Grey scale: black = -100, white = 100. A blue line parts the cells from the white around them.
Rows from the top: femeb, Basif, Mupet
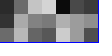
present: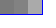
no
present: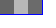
no
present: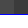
yes
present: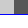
no

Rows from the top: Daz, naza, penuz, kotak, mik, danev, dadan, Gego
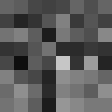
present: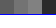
no
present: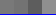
no
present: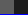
yes
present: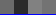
yes
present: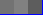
yes
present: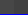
yes

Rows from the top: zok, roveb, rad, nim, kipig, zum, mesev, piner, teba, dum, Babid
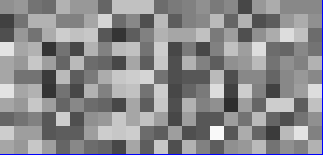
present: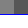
yes
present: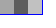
no
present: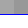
yes
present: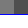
no

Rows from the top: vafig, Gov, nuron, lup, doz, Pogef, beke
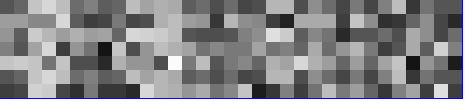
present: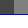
yes
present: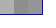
no

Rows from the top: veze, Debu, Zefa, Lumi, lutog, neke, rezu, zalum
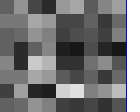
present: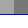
no
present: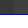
no
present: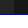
yes
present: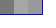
yes
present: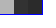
no
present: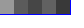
yes
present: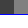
yes

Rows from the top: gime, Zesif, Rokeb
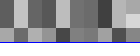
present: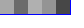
yes
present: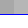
no

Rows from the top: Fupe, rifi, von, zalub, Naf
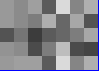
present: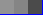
no
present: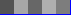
no

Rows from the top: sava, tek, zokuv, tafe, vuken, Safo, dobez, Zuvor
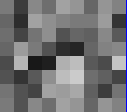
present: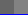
yes
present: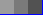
yes
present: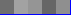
no
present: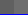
no
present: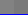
yes

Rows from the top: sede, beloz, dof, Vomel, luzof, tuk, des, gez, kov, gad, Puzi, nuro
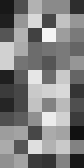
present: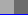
yes
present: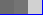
no
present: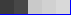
yes

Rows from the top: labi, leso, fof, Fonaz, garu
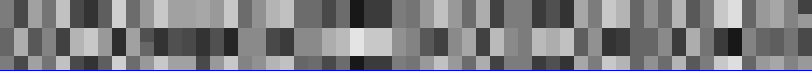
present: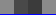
yes
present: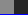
no
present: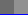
yes
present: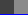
yes
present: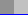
no
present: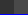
no

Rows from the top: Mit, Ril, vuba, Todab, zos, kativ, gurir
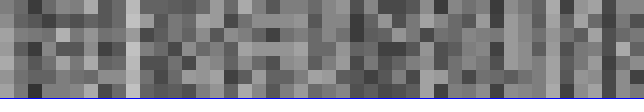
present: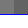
yes
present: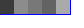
yes

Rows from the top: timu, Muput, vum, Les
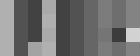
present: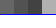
no
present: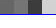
yes

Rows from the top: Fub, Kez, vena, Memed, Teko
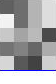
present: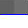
yes
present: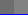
no
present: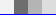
yes

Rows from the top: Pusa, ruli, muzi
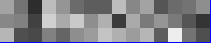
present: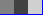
yes
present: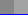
yes
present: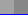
no
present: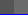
yes
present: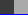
yes
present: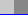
no
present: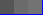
yes

